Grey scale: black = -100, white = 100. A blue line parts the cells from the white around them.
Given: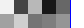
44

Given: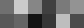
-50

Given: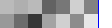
-7

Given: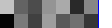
33

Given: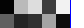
73

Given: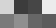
-53

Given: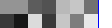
45
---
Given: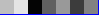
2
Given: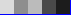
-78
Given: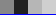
62
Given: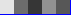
-32
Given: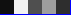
-64
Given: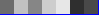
-43
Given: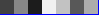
35
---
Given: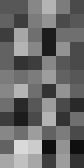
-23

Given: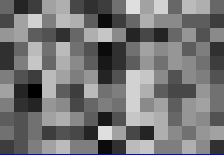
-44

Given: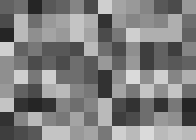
-41

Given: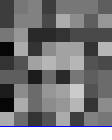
-52

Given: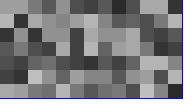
42

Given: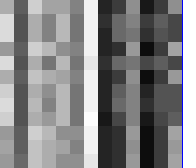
72

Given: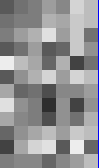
-11
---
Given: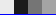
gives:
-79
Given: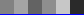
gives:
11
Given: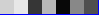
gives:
-94
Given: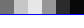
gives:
18
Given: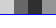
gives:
-19
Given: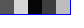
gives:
-96
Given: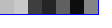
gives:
-25
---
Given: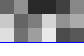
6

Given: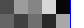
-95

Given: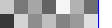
-14

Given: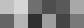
32

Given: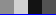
-36

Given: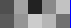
52
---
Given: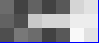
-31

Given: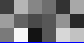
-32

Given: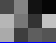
-51

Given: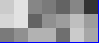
-13

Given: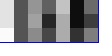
35

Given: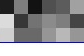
18

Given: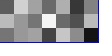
55
